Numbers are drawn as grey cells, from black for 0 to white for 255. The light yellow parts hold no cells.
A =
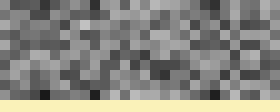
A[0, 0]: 144
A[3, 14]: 98
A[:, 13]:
[173, 152, 130, 145, 161, 91, 68, 121, 130, 186]
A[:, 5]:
[86, 142, 108, 108, 90, 106, 164, 138, 141, 105]
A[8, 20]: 126
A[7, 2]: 131
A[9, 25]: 87
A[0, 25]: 113
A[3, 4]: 104
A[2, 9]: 145
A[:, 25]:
[113, 98, 80, 157, 74, 177, 148, 69, 158, 87]
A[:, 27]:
[152, 127, 157, 112, 170, 108, 89, 133, 101, 151]
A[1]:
[116, 136, 134, 74, 72, 142, 126, 93, 97, 75, 98, 169, 159, 152, 170, 131, 98, 141, 110, 125, 112, 78, 117, 169, 115, 98, 164, 127]
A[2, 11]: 132
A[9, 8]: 117
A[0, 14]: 135
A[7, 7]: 78
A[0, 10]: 148
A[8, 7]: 85
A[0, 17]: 163
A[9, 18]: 137
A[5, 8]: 120
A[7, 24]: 65
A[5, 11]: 73
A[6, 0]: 88
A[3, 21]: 89
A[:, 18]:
[143, 110, 163, 110, 159, 123, 94, 123, 88, 137]
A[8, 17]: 121
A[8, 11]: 124
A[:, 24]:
[119, 115, 72, 160, 73, 161, 139, 65, 166, 103]
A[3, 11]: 113
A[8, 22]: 167
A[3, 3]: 118
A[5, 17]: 100

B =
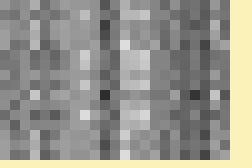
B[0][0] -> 151
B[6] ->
[119, 120, 142, 112, 125, 110, 133, 157, 193, 148, 118, 102, 182, 186, 199, 132, 132, 108, 100, 120, 89, 122, 118]
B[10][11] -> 119
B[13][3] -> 180
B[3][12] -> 170
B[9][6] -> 163
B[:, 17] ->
[143, 111, 145, 135, 134, 103, 108, 129, 106, 157, 127, 96, 124, 144, 134, 134]
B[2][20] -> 97
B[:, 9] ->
[145, 145, 146, 141, 158, 153, 148, 135, 149, 150, 132, 162, 131, 155, 140, 159]
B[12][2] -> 145
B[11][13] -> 195
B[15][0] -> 158
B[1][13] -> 183
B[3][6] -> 158
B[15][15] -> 161
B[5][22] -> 119
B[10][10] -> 100
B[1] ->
[123, 115, 144, 116, 127, 114, 134, 156, 188, 145, 117, 105, 182, 183, 196, 132, 133, 111, 100, 117, 90, 126, 117]
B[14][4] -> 116
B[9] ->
[139, 142, 118, 198, 118, 156, 163, 147, 157, 150, 45, 126, 134, 148, 139, 119, 117, 157, 90, 52, 85, 195, 85]
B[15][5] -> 123
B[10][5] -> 138
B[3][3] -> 171
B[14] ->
[158, 137, 145, 170, 116, 150, 158, 151, 154, 140, 77, 121, 171, 139, 152, 134, 108, 134, 110, 117, 107, 158, 112]
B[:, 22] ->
[113, 117, 100, 109, 161, 119, 118, 114, 119, 85, 116, 119, 117, 142, 112, 160]
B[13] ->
[153, 118, 127, 180, 98, 121, 155, 149, 147, 155, 97, 134, 204, 152, 141, 149, 101, 144, 95, 112, 74, 143, 142]
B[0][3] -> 173
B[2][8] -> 156
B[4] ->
[158, 113, 121, 183, 97, 123, 159, 147, 148, 158, 97, 127, 221, 151, 141, 162, 103, 134, 86, 113, 69, 142, 161]
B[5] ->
[114, 126, 141, 105, 122, 101, 130, 157, 204, 153, 123, 99, 185, 189, 205, 132, 131, 103, 102, 123, 87, 113, 119]
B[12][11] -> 115
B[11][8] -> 220
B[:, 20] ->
[96, 90, 97, 107, 69, 87, 89, 102, 89, 85, 98, 84, 96, 74, 107, 68]

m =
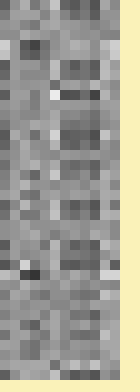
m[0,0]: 95
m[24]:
[90, 155, 145, 149, 116, 181, 124, 95, 110, 91, 187, 169]
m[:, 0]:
[95, 120, 147, 141, 206, 193, 91, 103, 141, 92, 145, 134, 115, 89, 99, 133, 111, 126, 131, 154, 98, 112, 143, 143, 90, 128, 84, 188, 146, 123, 145, 128, 155, 116, 161, 142, 156, 94]
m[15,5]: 137
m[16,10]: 139
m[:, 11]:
[137, 147, 152, 130, 206, 201, 156, 168, 139, 146, 159, 156, 146, 156, 134, 137, 154, 160, 135, 166, 117, 173, 138, 138, 169, 161, 94, 212, 133, 174, 154, 153, 168, 166, 167, 169, 148, 127]
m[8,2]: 146
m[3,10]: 133
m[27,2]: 72
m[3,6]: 161
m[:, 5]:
[196, 166, 168, 142, 144, 150, 188, 182, 110, 235, 151, 167, 172, 210, 178, 137, 169, 198, 137, 161, 184, 193, 146, 126, 181, 171, 179, 162, 142, 142, 135, 164, 166, 163, 152, 164, 114, 191]
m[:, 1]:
[145, 159, 152, 141, 154, 153, 154, 156, 151, 156, 154, 146, 144, 169, 141, 144, 148, 160, 161, 167, 136, 162, 149, 149, 155, 156, 120, 172, 142, 164, 152, 147, 160, 156, 158, 152, 166, 143]
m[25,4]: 151
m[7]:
[103, 156, 137, 137, 138, 182, 118, 109, 115, 99, 187, 168]
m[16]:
[111, 148, 163, 176, 150, 169, 115, 104, 113, 96, 139, 154]
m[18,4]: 147
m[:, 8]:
[113, 120, 142, 143, 167, 160, 115, 115, 144, 107, 151, 126, 119, 100, 117, 142, 113, 140, 135, 154, 110, 128, 142, 140, 110, 116, 102, 151, 133, 113, 135, 119, 158, 108, 146, 137, 157, 101]
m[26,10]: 171
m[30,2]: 139
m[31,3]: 153
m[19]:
[154, 167, 123, 112, 155, 161, 146, 158, 154, 136, 170, 166]
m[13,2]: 148
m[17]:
[126, 160, 131, 102, 154, 198, 118, 122, 140, 106, 176, 160]
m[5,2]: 99
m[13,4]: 153
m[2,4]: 161
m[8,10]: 157

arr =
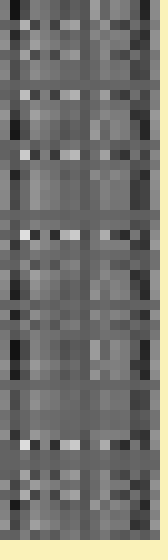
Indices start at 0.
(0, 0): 122
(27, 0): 145
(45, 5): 93
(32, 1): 96
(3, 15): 144
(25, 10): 107
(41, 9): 99
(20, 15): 137
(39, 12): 114
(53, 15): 107
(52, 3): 159
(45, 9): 101
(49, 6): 145
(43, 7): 102
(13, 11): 133
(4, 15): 145
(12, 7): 97
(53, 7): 121
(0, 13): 94
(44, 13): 116
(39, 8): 92
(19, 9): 104
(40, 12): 115
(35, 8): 87
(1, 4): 116
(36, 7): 107
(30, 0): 99
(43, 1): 50
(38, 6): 98
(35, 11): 133
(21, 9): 100
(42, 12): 107
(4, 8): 89
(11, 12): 124
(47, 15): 119
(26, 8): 92
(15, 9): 110
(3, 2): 92
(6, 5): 114
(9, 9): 111

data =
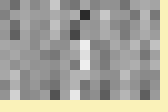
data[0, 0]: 143
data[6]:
[165, 145, 159, 147, 149, 143, 161, 123, 238, 145, 123, 159, 165, 174, 149, 177]
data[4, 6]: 143
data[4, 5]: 144
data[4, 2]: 160
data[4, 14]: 139
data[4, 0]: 167
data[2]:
[156, 111, 171, 147, 138, 192, 151, 99, 152, 149, 173, 139, 126, 149, 176, 147]
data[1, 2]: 166
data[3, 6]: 135
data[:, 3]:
[137, 157, 147, 141, 140, 151, 147, 155, 151, 141]
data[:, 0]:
[143, 129, 156, 150, 167, 157, 165, 167, 132, 147]
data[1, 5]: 171
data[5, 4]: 129
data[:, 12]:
[115, 151, 126, 123, 153, 165, 165, 187, 163, 181]
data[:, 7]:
[117, 173, 99, 71, 177, 162, 123, 179, 179, 231]
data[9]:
[147, 209, 136, 141, 157, 83, 162, 231, 130, 142, 94, 155, 181, 157, 95, 154]
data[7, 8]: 181
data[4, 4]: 165
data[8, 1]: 175
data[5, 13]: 161
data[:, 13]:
[162, 119, 149, 156, 183, 161, 174, 150, 146, 157]
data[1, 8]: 42
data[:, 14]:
[170, 183, 176, 170, 139, 119, 149, 138, 119, 95]
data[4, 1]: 161
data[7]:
[167, 189, 135, 155, 148, 130, 153, 179, 181, 160, 144, 143, 187, 150, 138, 139]
